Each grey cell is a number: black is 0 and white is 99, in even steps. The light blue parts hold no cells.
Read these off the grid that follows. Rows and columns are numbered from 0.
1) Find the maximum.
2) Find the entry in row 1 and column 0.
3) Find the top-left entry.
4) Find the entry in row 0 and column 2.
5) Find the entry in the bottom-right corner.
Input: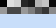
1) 86
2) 59
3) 0
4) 81
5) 53

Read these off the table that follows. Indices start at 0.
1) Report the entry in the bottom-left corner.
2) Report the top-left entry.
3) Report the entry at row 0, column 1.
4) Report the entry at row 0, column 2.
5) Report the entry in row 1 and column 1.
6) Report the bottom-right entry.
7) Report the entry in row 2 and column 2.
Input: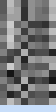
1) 45
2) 35
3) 73
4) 56
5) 68
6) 68
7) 62

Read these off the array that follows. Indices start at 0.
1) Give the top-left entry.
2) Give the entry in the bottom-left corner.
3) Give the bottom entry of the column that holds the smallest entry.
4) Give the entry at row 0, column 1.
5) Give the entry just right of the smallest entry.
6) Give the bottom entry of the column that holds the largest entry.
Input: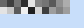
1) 40
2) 88
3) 12
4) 24
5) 83
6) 93

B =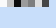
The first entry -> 97
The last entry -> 27
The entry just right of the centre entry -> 49
